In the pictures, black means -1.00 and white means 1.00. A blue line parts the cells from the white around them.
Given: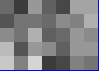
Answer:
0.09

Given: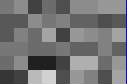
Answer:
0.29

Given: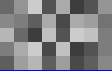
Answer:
-0.02

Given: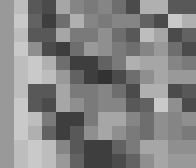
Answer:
-0.23

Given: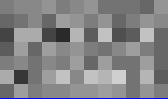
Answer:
-0.19

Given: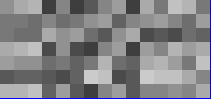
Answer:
-0.23

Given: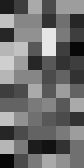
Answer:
-0.51

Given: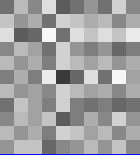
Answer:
0.84

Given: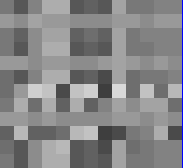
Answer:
0.02
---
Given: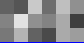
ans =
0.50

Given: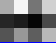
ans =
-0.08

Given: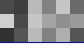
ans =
0.55

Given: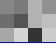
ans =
0.40

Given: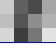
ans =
-0.42

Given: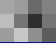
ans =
-0.18

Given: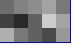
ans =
0.28

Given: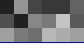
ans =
-0.56

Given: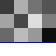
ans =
-0.10

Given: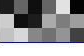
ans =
0.77
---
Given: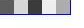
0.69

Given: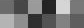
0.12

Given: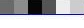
0.10

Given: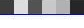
0.73

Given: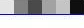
0.01

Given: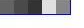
-0.42

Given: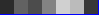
-0.23

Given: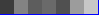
0.03

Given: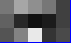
0.03

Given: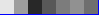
0.24
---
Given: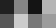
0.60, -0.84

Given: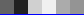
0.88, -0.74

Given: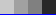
0.58, -0.69

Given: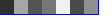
0.89, -0.62

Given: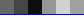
0.64, -0.89

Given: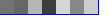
0.68, -0.53

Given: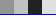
0.76, -0.73
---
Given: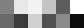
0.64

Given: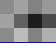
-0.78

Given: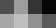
0.14

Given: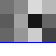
-0.83

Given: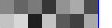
-0.76

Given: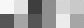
-0.33
